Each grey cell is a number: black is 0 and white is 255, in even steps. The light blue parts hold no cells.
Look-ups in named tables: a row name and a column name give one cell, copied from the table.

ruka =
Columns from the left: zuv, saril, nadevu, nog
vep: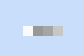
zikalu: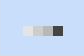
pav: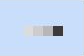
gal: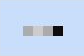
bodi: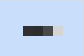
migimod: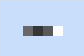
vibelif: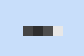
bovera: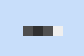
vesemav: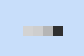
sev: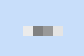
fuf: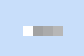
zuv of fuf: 255
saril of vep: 152
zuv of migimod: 104
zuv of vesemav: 211
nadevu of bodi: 73
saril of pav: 205
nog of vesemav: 47
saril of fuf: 162
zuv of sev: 235
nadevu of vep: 165
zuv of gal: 172
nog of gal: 13
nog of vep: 199
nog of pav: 59
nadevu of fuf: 171
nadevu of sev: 153
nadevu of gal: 171
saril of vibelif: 46

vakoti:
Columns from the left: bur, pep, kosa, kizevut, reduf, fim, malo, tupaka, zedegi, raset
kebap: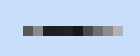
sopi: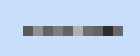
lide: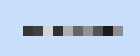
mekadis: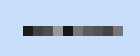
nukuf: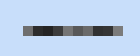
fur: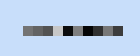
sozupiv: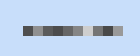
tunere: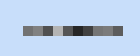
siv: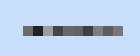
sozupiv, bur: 79
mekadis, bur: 27
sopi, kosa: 98
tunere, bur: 114
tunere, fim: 38
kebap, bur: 87
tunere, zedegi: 123
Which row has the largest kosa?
lide

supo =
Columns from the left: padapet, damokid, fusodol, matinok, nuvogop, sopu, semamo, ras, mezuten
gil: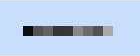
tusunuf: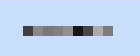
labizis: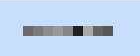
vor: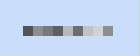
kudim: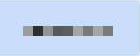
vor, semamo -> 194
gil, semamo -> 108
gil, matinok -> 53
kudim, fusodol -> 147
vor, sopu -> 109
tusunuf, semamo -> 70
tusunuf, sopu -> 22
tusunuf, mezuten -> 124
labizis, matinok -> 153
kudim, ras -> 166
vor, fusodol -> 120
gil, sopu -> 137
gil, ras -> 82

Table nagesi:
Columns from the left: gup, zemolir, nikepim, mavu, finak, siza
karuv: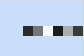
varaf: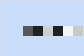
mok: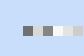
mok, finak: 227
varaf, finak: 246
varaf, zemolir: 32
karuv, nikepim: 250
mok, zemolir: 216
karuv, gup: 42
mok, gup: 112
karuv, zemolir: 118
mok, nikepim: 133
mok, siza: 205

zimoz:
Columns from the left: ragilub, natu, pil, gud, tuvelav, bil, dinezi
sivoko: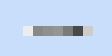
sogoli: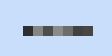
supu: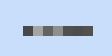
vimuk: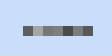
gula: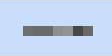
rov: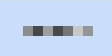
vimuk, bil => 123
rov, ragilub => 141
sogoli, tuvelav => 108
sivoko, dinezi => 204
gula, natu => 106
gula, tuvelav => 147
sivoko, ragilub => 237
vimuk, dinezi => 88
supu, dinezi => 81
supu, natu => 164
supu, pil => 99
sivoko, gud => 149
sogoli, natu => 133

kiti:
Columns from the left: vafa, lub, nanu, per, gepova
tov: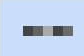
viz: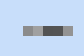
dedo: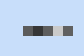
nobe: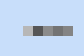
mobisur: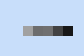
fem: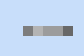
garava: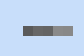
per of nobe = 115
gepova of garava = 136
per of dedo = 202
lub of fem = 180
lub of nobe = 86
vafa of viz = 139
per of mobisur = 66

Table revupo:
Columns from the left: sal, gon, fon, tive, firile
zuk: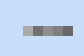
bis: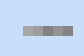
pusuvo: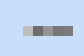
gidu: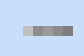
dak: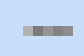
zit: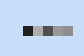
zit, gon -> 173
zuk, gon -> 114
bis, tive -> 148
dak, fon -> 150
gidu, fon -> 155
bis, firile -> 132
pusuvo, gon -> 109
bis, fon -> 130
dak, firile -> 141
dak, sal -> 178
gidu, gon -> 141
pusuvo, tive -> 119
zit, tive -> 152
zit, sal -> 32
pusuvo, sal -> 189
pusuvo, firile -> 124
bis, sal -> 168
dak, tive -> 131

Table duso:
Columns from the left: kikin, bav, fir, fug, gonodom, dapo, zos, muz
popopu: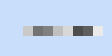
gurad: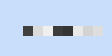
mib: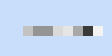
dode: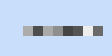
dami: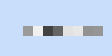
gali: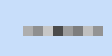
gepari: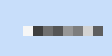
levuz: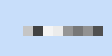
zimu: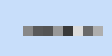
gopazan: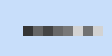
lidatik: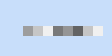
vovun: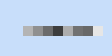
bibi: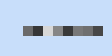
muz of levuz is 80
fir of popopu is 128
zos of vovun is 104
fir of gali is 199
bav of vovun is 144
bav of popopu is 115
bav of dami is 240
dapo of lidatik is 99
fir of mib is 148
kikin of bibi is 106
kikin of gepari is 246
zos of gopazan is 113
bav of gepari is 63
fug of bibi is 134
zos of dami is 146
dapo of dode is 85
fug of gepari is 85
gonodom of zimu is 57

